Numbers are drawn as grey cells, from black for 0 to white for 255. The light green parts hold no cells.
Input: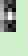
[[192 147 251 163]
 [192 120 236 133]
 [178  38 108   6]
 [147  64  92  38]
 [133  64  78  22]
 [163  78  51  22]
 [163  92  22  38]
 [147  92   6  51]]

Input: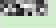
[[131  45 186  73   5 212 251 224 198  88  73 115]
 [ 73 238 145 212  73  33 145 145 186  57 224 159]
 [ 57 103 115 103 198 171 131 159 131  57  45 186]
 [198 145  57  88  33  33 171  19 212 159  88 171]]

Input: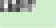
[[129 201 104 217  73 129 159  88 143]
 [ 88 159  73 117  73 173 185 143 229]
 [117 241  59 129 104 117 143 143 201]]

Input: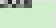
[[ 75 116 168  59 128 142  89  89]
 [209 155  35 209  75 183  59 102]]

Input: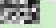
[[101 172 201 156 172 243  44  44 129 129]
 [101 172 172 156 115 201 201 129 243  71]
 [156  71 115 185 129 229 172  15  31  71]
 [129 213 101  44 185  15 143  87  31 115]
 [213 143  87 229 143 185 185 156  31  87]
 [ 71  58  44  58  87  58 115  31 115 129]]

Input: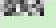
[[186 102 158 102 215  89 102 158  77 158 144]
 [173 158  89  45 245 102  77 173 215 118  61]
 [215 132  77 132 118  61 144 230 201  45 186]
 [215  45  61 132 144 186 230  89 173 201  29]]

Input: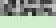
[[149  66 121  66 178 121 164 164 178 178 121 164 178 192]
 [134  78 106 164 192 134  51  78  51 121 121  51  78 192]
 [149 192  78  38 192  51 164  66  90 149  66  66  66 149]
 [134 106  38 106 149  90  78 192  38 134 134 164  90 121]]
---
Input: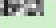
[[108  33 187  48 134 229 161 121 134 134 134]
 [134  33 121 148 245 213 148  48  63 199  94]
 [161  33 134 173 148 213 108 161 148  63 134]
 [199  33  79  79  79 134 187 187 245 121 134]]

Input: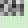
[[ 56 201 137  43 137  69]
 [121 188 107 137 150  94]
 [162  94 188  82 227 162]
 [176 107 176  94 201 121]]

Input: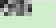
[[ 34 154  59  86 141  86 154  86]
 [ 59  34 170 128  98  59 170 196]
 [154 212 112 141 128  98 154  46]
 [212  74 141 196 112  98 183 170]]

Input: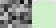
[[ 59 128  59 143 143  86  73  45]
 [ 86 195  59 114 157  73  86 114]
 [102  59  86 157 128 182 102  73]
 [114 114 209 114 143 143 143 169]
 [157  45 182 143 195 182 169 128]
 [169 157 114  86 128  16 182  45]
 [195 182 102  29 102  45 128 102]]

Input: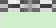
[[ 91  91 230 243 230  78  91 145  91  78 230 230 230  91]
 [106 106 218 218 218  91 106 145 106 106 218 218 218 106]
 [189 189  78  63  63 205 189 158 189 205  63  63  63 189]]

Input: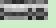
[[ 41 160 144 144 144 144 160  27 144  41  41 144]
 [ 57 173 173 186 186 186 173  57 173  57  57 173]
 [115  71  71  57  71  57  71 103  71 103 103  71]
 [129  87  87  41  57  41  87 115  87 129 129  87]
 [186 214 214 229 214 229 214 201 214 201 201 214]]
